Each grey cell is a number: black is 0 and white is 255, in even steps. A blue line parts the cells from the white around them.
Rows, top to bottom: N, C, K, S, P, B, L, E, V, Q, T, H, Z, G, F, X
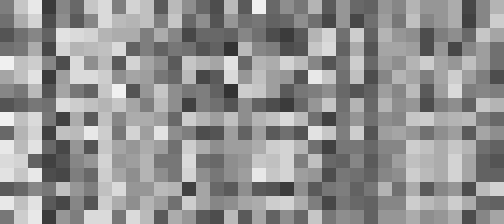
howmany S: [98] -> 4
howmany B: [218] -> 3
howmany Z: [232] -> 2
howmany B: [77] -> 2
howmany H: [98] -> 3
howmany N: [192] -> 1

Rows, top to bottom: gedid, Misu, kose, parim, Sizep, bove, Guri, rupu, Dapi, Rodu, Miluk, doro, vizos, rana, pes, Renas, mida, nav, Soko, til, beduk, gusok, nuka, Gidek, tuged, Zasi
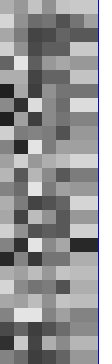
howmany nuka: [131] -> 4
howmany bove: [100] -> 2
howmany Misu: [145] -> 1
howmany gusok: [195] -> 1

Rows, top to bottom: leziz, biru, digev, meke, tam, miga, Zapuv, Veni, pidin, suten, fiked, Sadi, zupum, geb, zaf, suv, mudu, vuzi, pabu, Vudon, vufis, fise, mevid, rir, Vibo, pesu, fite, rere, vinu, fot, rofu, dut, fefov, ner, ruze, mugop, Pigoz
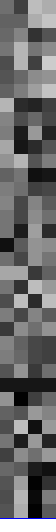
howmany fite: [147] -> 1
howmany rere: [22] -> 4

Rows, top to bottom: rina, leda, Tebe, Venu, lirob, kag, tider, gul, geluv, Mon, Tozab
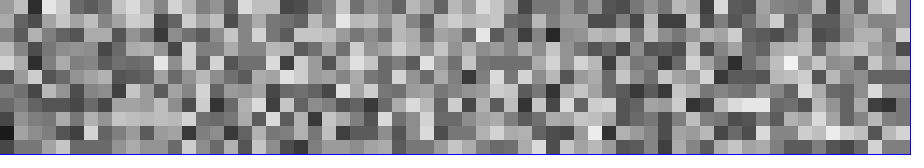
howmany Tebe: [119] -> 5
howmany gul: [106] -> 5
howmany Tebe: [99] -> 2
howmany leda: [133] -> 5
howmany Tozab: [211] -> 1

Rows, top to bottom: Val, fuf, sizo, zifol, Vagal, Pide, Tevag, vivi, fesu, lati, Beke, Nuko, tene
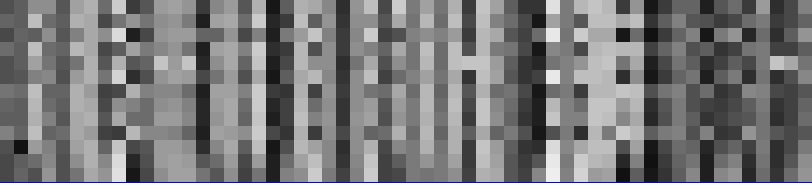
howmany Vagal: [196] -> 7
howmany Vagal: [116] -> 8
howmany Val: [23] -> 2

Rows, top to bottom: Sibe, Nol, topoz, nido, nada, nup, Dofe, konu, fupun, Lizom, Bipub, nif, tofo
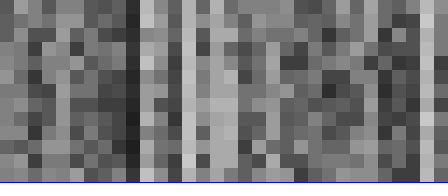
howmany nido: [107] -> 0
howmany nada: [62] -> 6
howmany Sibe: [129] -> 7
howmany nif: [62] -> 3

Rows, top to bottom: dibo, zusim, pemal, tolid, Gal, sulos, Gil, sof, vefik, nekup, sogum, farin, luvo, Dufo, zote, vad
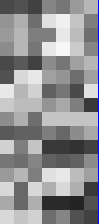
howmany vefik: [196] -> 4
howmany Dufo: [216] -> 3
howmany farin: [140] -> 1
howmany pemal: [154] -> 1
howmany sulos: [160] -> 2

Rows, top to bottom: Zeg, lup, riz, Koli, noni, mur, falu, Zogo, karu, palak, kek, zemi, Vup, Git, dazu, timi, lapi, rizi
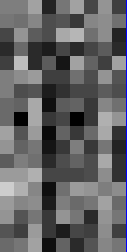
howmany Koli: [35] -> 0
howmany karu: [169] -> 1
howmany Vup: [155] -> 2
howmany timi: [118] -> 3
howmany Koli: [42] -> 4
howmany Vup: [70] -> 3
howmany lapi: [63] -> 3

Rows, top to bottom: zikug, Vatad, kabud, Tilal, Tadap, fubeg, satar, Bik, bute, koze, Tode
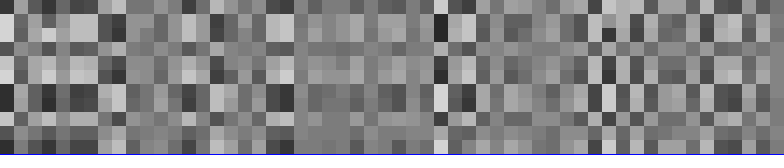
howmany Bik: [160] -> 4
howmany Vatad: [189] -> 5
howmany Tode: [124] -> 7
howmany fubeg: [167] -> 5
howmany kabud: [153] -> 2
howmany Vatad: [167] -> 4
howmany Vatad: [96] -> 5

